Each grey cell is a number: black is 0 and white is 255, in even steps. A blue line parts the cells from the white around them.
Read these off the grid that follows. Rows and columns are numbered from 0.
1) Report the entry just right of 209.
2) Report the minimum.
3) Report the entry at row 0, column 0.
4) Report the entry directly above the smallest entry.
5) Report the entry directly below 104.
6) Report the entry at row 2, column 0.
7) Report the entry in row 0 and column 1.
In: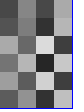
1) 62
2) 38
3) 72
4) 219
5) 182
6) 170
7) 134
